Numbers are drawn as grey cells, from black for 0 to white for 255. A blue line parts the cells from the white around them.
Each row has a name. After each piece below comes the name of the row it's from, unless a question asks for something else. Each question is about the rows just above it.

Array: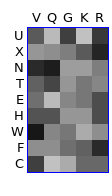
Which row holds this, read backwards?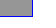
H
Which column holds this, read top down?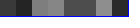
R
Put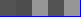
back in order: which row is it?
H
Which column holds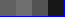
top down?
V
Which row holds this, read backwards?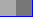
W
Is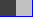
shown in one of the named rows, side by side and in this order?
yes
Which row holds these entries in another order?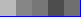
E

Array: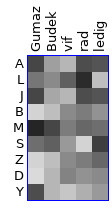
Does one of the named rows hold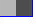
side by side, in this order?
yes
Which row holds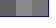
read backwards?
L
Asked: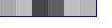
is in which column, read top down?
Budek
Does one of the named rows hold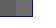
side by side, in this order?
no

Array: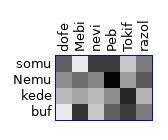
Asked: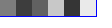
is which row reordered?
buf
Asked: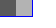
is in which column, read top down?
razol

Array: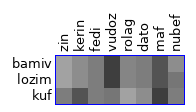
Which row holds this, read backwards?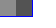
bamiv
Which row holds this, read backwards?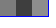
kuf
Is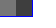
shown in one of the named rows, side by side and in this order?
no
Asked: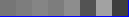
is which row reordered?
lozim
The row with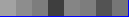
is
lozim
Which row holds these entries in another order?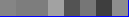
lozim

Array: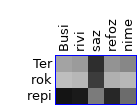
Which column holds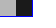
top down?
rivi
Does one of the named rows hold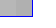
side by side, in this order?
no

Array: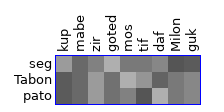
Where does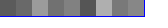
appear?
pato
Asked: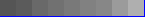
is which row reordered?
pato
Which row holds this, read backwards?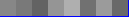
Tabon
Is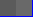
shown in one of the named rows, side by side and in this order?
yes
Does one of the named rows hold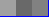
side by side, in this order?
no
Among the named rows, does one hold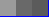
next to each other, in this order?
no
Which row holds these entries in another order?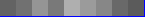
Tabon

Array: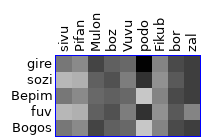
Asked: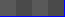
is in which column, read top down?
bor
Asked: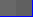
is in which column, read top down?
Mulon

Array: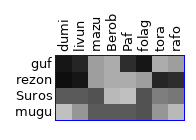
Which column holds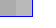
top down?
Berob
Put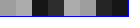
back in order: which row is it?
guf
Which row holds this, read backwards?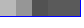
mugu
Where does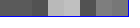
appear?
Suros
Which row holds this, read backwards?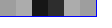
guf
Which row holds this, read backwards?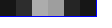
guf
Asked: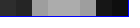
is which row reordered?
rezon

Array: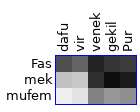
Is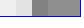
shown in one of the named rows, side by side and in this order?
no
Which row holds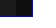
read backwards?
mek
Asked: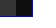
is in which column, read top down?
gekil
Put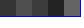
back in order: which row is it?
Fas
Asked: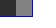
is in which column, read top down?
venek

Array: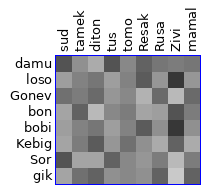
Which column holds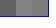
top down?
tamek
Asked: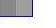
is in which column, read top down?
tus
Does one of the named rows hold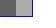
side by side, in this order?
yes
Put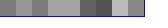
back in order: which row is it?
Sor
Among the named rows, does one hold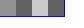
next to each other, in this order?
yes
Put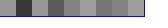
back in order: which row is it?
loso
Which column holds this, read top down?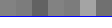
tamek

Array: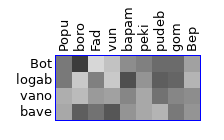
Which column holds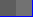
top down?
pudeb
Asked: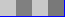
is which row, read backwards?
logab

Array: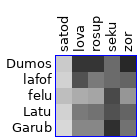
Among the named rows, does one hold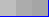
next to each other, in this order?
yes
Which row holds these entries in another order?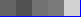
Latu
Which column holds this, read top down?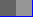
zor
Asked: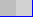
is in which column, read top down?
satod
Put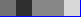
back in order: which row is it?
Garub

